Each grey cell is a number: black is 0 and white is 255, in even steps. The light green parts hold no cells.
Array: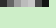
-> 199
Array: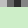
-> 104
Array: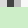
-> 67
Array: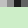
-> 139
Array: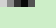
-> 52
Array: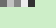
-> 134
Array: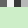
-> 243
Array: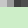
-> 154
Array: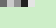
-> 146
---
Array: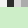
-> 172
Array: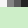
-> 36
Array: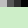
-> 4
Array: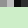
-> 46
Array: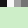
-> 116
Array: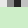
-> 193
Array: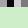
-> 123
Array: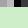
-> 57
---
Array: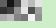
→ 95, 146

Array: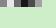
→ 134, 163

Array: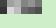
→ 66, 79

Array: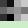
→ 62, 201

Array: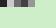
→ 36, 151

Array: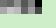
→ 115, 72

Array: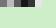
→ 117, 230

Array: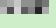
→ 157, 170
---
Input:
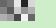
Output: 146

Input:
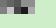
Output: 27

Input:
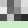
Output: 139

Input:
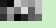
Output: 93

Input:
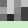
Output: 137

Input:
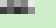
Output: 77
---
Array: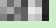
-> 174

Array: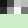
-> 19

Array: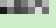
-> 166

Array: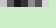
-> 198

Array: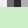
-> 241

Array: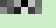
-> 74

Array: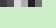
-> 61

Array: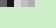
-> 105

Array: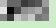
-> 185
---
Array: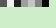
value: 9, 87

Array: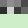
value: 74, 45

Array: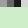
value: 213, 160

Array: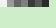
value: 42, 241

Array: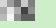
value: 127, 185

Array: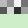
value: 114, 86

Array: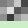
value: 71, 142

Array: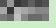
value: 82, 122

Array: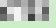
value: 173, 108

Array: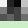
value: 195, 83
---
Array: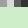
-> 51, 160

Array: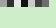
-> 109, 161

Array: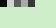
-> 55, 9

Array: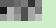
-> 136, 152

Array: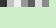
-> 138, 52

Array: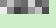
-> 122, 237
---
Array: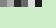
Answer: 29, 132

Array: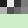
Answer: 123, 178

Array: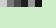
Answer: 20, 205

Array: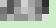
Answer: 45, 131

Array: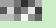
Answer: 174, 187

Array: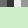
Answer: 153, 107

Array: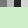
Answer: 213, 119

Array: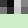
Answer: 133, 120
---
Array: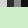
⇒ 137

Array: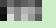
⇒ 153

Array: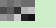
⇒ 36

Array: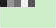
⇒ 243

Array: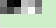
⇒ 250

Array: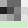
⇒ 119

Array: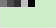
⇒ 191

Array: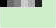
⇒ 173

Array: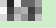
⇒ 77
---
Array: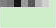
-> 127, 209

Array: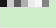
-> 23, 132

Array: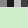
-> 134, 65

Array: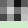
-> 102, 193

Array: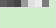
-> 94, 123

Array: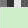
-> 120, 93

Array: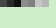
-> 69, 183

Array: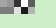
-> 165, 180
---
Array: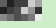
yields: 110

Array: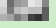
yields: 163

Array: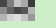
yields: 210

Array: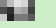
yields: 34

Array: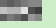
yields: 122

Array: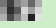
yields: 74

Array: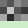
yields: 44

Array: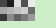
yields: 138
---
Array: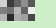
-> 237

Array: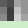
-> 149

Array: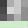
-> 143

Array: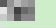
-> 121

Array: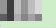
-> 216

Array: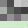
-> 61
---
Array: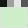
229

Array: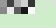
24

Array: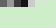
20

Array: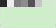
82

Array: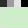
227

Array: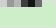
20
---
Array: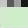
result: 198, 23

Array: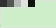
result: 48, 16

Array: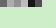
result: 104, 80

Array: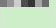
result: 121, 106

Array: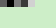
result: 96, 209

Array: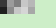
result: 56, 167

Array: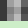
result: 57, 84

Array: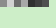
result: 140, 79

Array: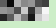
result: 93, 230
